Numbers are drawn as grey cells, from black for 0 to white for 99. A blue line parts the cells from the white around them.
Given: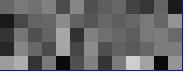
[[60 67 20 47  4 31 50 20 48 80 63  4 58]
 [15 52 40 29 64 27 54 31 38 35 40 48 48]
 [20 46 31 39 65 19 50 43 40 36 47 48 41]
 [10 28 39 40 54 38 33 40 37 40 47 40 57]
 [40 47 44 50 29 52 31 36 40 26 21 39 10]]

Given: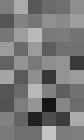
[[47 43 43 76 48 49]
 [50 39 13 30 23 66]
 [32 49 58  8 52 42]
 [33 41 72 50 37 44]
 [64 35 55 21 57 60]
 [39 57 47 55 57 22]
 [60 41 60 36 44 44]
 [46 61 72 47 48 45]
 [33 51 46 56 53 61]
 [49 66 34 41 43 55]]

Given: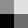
[[ 1 42]
 [55 87]]

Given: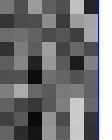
[[39 17  8 59 37 78 19]
 [25 34  4 57 29 79 20]
 [38 27 21 34 49 79 40]
 [49 66 40 35 47 49 38]
 [31 32  5 43 39 32 39]
 [36 52 13 59 35 11 50]
 [19 48 36 61 26 40 29]
 [42 43 38 29 33 24 65]
 [20 29 30 54 23 60 64]
 [46 31 60 37 31 74 14]]

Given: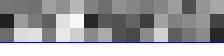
[[42 85 87 48 90 80 53 66 32 28 54 81 37 46 54 15]
 [13 60 47 37 87 96 15 34 32 39 24 63 50 54 59 26]
 [46 45 44 62 55 71 50 43 56 52 47 52 61 31 58 65]]

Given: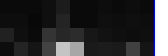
[[ 5 14  8 26 76 65 10 11 10 25  8]
 [13  6  4 20 15 17  9  7  6  5  6]
 [ 5  5  3  6 14  4  4  6  5  6  5]
 [ 4  4  4  6 11  4  4  5  4  5  4]]

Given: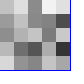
[[84 57 52 76 65]
 [72 43 33 67 20]
 [55 69 76 48 78]
 [60 75 53 51 30]
 [75 86 54 94 87]]

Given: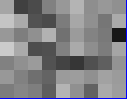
[[48 52 49 36 70 56 38 66 61]
 [59 50 43 39 60 61 56 63 60]
 [50 56 60 32 26 21 31 37 57]
 [79 66 30 31 50 66 55 48 64]
 [59 49 56 69 44 60 51 47  9]
 [76 66 32 29 48 65 56 46 66]
 [64 25 29 50 59 70 55 59 56]]
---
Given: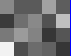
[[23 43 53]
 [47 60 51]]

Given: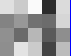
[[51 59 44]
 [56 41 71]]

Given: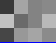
[[75 41 51]
 [27 59 64]]

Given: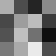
[[28 61 73]
 [32 74 44]]

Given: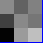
[[25 53 46]
 [ 1 60 74]]

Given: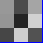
[[58 14 81]
 [27 80 32]]
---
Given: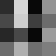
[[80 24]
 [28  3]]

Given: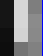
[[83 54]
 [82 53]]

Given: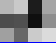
[[31  6]
 [40 79]]

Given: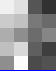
[[75 47]
 [55 42]]

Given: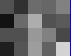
[[41 67]
 [31 59]]

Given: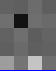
[[ 7 43]
 [43 36]]

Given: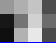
[[45 81]
 [69 90]]

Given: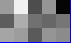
[[67 44]
 [61 35]]

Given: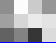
[[83 91]
 [51 21]]
